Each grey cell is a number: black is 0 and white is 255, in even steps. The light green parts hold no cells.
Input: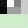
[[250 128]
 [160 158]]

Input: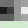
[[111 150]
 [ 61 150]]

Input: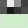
[[236 141]
 [ 25  54]]

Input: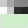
[[167 135]
 [201  47]]

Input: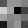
[[150 148]
 [163   4]]

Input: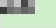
[[142 195]
 [110 123]]

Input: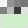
[[147 128]
 [186  61]]

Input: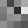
[[ 71 137]
 [163  44]]
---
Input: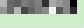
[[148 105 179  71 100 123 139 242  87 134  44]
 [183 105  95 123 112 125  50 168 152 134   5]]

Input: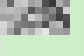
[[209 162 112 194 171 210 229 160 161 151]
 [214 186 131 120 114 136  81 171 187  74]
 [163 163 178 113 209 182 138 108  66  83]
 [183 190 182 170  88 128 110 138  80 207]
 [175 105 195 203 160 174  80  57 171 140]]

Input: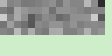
[[133 125 185 131 172 131 122 169 171 128 128 140 176 137 148]
 [117 158 126 113  87 138 131 147 147 131 147 127 136 138 133]
 [204 131 169 142  89 118 139 132 105 116 144 145 147 203  86]
 [124 111 167 151 140 139 148 114 145 145 139 133 123 133 133]
 [180 131 137 121 122 128 135 143 117 146 133 134 184 140  44]]

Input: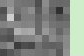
[[ 71  88 103 122 120 115 111 122  90 145]
 [122 140  61  77  72 114  99  96 100 137]
 [ 87  80 124 132 133 144 108 139 123 137]
 [103  92 177 165 170 106 152 131 102 125]
 [130 139 136 130 133 105 137 115 111 112]
 [ 98 206  95 125 125 102 120 108  90  99]
 [ 81 156 113 127 141  90 130  96  48 120]
 [134 143 119 114 113  79 140 106 104 106]]

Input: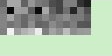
[[128 242 155 178 192 236 126 162 145 188 141 152 155]
 [133 115 127 104 141  99 105 138 121 108 126  87  85]
 [131 166 127 105 128 113 136 113 127 140 120 122  98]
 [124  10 157 155  93  11 167  97  68 111  38 119  78]
 [103 168 167  98 150 122 114  77  69 128 127  51  31]]

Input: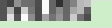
[[ 84 223  85 250 140  74 162 115 148 103 203 114  77]
 [ 83 177  67 207 118  74 249 101 138 102 167 184  96]
 [ 83  67 145 110 109  77 249 101  49 102 131 184 192]]

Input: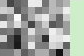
[[123 124 163  94 125 172 173 112  18 161]
 [ 89  80  26 127 232 126 123 214 200  99]
 [210  77  32 136 167 142  45 230 226 240]
 [115 126  76 131 223 157 162 238 210 158]
 [232 164 220 160  70 151 203  88 107 158]
 [109 143 249 105 170 212 234 166 103 203]
 [207 196  88 128 166 123 142 185 181 238]
 [176  71  99 115 235 233 115 185 155 179]]

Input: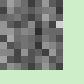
[[ 98 144 127 101  66  99 149 110  68]
 [163  85  71  91  84 123 137  84 105]
 [135 131  69 147  82  95  64 152  94]
 [151  83  98 115 108  55 148 134 107]
 [ 74 166 109 115 104  83 122 105  78]
 [150 153 115 135 126  45 106 105 105]
 [148  93  71  93 138  68 119  67 208]
 [100 108 118  90  66  96 163 120  96]
 [ 67 141 103 111  91 111 123 128  57]
 [107 159 131 108  61  98 152  91  71]]

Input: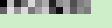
[[ 99 223 148 218 120 160 201  74  14 172  94 140 124]
 [  2 190  40 116 216 133 171  33 141 160  80 126 144]]
